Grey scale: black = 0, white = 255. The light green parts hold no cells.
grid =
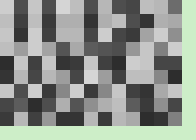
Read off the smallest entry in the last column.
45
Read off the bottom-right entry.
128
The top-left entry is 205
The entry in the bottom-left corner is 58
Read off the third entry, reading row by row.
198
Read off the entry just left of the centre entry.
58
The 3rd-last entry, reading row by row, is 45
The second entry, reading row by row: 78
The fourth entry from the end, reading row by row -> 169
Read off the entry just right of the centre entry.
64
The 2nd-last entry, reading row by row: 52
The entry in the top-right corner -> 108
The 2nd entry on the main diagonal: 64
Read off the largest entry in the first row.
213
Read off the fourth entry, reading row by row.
78
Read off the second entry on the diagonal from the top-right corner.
175
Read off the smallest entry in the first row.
70
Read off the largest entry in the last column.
205
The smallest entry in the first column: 45

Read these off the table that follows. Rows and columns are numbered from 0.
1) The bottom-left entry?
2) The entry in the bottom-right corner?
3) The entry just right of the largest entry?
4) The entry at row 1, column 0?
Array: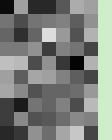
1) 40
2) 69
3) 153
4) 116

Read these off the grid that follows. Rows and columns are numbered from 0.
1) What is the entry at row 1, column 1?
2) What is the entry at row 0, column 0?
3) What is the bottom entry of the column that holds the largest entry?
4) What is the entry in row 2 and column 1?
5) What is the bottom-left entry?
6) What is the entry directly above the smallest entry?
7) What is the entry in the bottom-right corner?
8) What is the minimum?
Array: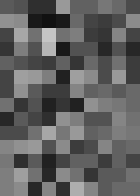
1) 139
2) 90
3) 133
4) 167
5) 126
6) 47
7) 105
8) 17
